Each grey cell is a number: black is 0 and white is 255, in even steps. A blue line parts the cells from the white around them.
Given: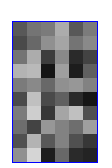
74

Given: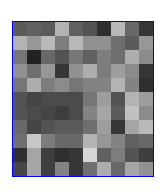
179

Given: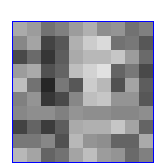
135

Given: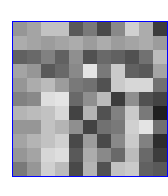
172

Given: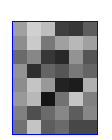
141

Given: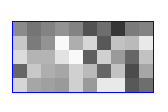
200
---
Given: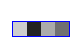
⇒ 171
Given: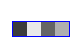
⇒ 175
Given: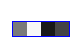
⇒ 122
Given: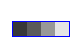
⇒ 152
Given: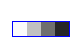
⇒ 193
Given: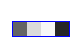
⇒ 218
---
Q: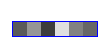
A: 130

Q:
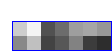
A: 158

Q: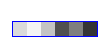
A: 127

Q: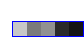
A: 20

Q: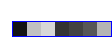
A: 67

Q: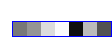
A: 15

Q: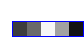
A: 18

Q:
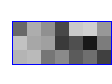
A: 201

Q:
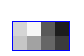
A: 198
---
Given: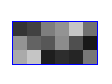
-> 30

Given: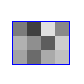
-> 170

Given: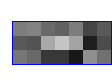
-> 56

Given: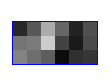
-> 94

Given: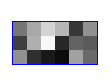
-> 25

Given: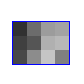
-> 197

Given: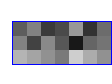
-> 145

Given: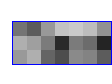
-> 100

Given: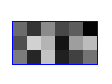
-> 195
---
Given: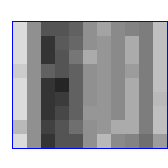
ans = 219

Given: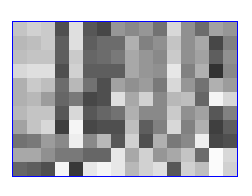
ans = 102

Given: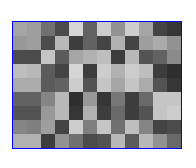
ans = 177

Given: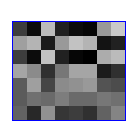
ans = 98

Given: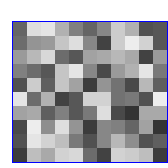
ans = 60

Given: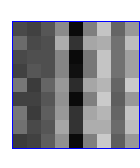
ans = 59

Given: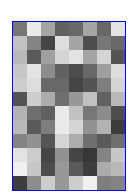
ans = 61

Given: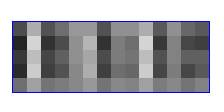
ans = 110
